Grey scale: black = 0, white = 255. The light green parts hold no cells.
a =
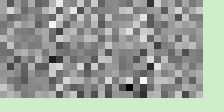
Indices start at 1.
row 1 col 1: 162
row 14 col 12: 73
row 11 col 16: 151
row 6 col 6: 128
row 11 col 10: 133
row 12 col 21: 247
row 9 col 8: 29
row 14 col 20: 90
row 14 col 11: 196
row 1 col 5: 173
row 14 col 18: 146
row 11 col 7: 127
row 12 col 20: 103
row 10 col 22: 43
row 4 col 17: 146
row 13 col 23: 169
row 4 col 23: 126
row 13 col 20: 125
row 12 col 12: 181
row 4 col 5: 165
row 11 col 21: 94
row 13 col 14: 119
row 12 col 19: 212
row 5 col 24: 151
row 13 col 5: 137
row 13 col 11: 94
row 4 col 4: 152
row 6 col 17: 116
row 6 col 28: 129
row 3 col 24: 177
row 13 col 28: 160
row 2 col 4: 106
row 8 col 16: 87
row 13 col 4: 130
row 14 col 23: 183
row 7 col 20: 147
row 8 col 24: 136
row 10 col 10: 145
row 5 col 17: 130

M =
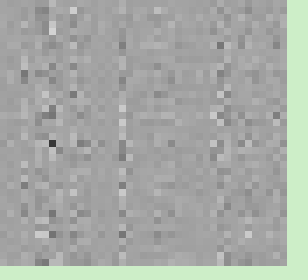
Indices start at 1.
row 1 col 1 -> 164
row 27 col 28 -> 162
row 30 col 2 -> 165
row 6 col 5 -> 163
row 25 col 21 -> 166
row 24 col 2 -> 157
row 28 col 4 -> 170
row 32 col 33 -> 163
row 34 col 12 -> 153
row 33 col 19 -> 150
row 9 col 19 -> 156
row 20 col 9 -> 168
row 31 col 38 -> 157
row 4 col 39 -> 163
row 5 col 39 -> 151
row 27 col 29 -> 168
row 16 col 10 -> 164
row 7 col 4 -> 154
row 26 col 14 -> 162
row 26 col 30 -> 162
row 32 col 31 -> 165
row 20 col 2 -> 154
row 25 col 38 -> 162
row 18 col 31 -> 160
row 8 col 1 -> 163
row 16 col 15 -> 155
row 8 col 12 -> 155
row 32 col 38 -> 166
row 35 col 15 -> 163
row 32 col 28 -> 161
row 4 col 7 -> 140
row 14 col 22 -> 164
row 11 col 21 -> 170
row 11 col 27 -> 158
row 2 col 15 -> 165
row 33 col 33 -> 156
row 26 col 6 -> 161
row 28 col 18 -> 201
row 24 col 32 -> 168

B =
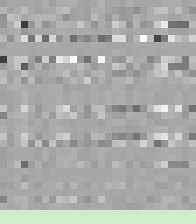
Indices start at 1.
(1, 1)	160
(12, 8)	164
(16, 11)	160
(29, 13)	150
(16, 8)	171
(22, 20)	168
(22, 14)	168
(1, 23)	167
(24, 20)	173
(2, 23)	189
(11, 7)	167
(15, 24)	164
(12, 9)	152
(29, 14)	166
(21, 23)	116
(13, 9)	173
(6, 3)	178
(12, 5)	185
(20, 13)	152
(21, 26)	179
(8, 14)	168
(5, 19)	163
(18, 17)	173
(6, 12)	146
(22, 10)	171
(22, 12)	166
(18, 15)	161
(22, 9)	171
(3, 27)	173
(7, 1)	163
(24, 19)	158
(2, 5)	170
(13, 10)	161
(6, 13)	133
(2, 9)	182
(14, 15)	169
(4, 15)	172
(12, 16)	161
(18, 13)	166
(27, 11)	179

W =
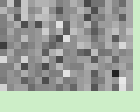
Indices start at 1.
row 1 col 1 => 128
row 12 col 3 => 149
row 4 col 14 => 108
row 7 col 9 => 129
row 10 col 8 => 139
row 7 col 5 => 131
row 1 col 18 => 108
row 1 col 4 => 198
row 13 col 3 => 158
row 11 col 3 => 134
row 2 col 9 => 87
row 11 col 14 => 93
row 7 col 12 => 190
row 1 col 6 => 178
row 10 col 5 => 142
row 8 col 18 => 133
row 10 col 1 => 128
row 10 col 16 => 137
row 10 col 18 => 167
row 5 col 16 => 170
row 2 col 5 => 138
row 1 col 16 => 170
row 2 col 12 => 180
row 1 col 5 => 158
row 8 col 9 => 196
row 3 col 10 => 141
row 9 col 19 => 154
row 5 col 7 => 205
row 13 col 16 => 170
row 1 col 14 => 115
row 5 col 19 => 193
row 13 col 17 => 106
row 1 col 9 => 129
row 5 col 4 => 145
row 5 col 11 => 191
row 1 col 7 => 178
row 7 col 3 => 153

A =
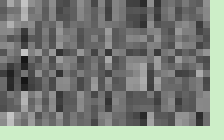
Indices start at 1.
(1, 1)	107
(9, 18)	97
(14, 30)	139
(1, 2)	169
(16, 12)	139
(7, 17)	92
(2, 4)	175
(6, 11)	116
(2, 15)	121
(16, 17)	121
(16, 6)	145
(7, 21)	96
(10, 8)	87
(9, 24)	100
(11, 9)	51
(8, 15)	123
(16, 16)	65
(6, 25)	94
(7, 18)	101
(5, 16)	156
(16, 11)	95
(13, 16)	128
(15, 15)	120
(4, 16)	119
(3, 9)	81
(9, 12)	73
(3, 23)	58
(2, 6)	129
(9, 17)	78
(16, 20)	101
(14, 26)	85
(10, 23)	155
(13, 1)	106
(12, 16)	139
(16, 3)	98
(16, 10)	95
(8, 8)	151
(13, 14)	156
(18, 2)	189
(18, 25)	79

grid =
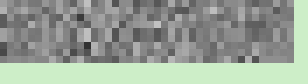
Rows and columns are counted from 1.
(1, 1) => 159
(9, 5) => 142
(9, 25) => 182
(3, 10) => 168
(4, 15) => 155
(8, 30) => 122
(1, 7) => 149
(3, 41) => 125
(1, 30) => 124
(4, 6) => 134
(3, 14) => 148
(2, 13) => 170
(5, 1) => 160
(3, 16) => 128
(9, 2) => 137
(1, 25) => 168
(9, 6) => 134
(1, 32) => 117
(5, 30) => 122
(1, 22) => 118
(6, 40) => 157
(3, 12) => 59
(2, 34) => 136
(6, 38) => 117
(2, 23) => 114
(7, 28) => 151
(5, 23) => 87
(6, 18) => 144
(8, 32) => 130
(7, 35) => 121
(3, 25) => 99
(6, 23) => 89
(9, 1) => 126
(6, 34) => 141
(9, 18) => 134
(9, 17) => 91
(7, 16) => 102
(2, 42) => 124
